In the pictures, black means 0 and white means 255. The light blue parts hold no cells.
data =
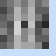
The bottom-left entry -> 95
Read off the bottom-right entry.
54
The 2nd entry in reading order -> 120
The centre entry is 54
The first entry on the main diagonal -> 95
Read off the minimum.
38
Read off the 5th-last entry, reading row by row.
180
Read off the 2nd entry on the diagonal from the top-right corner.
95
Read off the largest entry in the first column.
134
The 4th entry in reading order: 120
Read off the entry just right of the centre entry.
195
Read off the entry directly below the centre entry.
134
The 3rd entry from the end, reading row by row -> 164
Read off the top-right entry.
134

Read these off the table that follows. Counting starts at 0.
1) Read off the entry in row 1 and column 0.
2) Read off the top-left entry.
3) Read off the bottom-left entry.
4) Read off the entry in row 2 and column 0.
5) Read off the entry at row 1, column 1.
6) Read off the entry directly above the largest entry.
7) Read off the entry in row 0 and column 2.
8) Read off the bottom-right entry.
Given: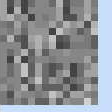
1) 162
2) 162
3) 122
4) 162
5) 68
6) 134
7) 134
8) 134

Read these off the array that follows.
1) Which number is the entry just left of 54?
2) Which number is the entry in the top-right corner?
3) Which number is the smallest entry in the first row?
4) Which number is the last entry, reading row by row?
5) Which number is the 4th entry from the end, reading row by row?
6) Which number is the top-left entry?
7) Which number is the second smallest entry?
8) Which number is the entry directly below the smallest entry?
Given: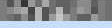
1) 138
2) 112
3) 54
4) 112
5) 97
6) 124
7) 68
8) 168

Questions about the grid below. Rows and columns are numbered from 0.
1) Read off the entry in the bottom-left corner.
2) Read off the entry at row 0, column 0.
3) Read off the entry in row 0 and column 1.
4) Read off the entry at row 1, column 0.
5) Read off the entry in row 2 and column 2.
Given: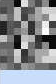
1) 138
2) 100
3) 100
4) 75
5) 193

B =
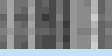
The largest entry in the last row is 205
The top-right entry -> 127
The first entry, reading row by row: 127
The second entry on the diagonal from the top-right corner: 100
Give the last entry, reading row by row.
113
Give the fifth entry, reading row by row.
151
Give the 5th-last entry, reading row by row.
139
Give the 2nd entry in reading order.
165
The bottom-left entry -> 100
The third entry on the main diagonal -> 86
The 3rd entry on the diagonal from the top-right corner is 205
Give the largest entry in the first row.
180
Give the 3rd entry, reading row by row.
113
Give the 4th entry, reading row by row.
113

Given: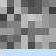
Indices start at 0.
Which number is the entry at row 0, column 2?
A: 169
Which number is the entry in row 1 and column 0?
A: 169
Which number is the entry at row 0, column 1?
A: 104
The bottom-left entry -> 129
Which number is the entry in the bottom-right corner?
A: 116
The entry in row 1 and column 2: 185
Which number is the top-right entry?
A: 129

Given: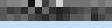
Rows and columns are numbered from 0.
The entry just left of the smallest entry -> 143
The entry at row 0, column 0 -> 117
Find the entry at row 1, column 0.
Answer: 88
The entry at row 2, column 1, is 104
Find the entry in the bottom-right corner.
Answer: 88
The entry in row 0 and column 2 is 131
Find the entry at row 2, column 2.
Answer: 88
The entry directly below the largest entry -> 33
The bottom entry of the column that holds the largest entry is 45
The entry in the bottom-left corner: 88
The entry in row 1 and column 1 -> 61
